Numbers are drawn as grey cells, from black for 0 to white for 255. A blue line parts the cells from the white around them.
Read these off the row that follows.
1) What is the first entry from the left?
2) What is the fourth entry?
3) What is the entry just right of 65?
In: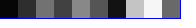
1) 6
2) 65
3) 136
